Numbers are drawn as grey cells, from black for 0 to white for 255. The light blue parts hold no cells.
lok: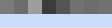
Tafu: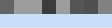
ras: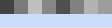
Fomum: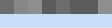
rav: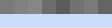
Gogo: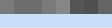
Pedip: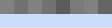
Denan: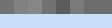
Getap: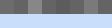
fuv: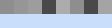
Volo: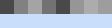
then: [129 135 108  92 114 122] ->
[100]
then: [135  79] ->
[129]
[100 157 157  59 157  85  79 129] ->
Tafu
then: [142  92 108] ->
[92]

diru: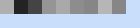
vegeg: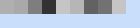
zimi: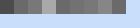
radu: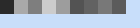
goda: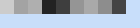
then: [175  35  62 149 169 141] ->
[68]
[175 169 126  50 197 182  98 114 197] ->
vegeg
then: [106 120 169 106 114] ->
[120]
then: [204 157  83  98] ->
[120]
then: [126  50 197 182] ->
[98]
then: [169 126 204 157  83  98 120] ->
[91]
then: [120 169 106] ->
[114]

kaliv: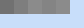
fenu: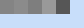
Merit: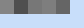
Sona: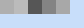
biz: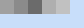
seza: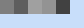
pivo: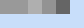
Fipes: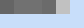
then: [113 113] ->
[107]
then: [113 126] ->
[139]
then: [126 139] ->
[132]
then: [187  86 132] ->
[168]
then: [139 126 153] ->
[86]
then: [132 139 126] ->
[153]
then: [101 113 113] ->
[107]

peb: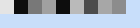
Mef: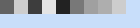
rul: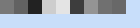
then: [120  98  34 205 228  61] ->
[148]
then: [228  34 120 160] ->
[174]

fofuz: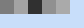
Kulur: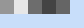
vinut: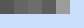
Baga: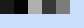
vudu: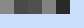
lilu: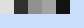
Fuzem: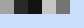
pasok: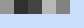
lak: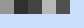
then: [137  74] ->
[80]
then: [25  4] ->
[176]
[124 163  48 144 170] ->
fofuz
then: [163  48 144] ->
[170]
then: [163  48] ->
[144]

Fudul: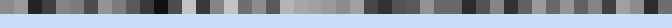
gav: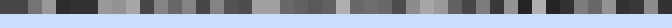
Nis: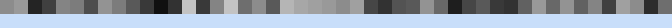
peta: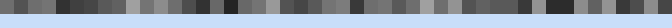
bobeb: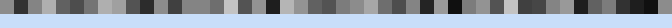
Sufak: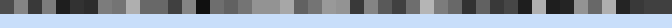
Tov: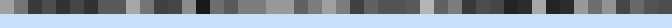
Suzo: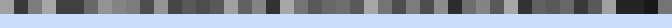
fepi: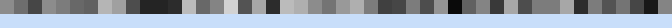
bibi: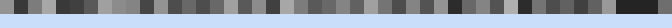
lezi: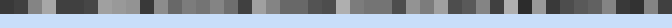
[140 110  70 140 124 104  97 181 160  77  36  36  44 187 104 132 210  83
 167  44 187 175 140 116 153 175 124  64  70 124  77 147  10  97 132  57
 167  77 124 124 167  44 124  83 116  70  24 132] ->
fepi
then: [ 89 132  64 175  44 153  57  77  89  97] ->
[132]
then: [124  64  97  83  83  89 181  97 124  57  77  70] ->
[36]
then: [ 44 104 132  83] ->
[175]

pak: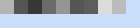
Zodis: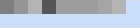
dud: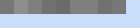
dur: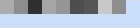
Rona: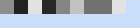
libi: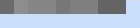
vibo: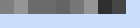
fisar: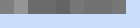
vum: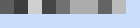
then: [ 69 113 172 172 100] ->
[187]
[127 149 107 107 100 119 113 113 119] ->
fisar
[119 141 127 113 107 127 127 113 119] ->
dud
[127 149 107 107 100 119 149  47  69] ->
vibo
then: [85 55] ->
[107]
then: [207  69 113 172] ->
[172]

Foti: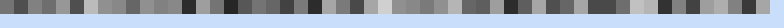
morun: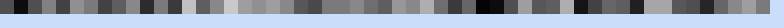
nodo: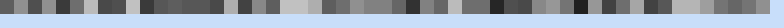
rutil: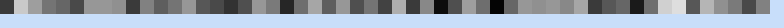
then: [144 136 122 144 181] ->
[102]
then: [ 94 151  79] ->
[116]
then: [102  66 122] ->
[44]
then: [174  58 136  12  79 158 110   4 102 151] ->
[144]
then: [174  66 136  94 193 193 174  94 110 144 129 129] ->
[102]
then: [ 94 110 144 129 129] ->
[102]

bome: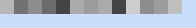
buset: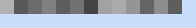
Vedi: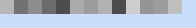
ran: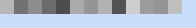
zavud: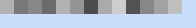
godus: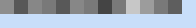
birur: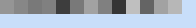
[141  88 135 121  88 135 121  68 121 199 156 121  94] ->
godus
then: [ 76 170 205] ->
[82]
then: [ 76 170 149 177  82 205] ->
[156]
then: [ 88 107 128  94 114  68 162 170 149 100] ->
[141]

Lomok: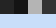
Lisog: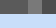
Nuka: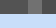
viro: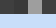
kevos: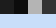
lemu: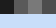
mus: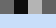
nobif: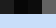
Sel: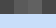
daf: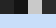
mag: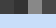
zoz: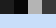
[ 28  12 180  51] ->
kevos
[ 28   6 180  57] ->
zoz
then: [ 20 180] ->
[51]
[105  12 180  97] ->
mus
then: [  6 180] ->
[57]

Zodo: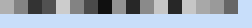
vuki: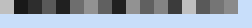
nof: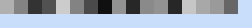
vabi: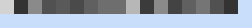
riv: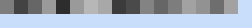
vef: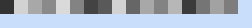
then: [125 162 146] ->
[110]
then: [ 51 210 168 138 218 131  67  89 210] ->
[102]
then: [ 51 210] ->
[168]
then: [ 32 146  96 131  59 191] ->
[89]
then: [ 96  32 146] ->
[96]
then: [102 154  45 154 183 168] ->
[59]

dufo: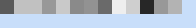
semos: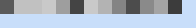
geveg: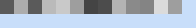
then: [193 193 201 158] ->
[68]
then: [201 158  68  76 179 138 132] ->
[219]
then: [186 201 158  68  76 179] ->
[138]
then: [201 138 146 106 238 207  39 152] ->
[179]
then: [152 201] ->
[138]
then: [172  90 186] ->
[201]
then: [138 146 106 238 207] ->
[39]

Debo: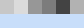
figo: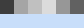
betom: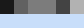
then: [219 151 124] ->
[67]
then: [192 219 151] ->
[97]
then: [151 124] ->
[67]

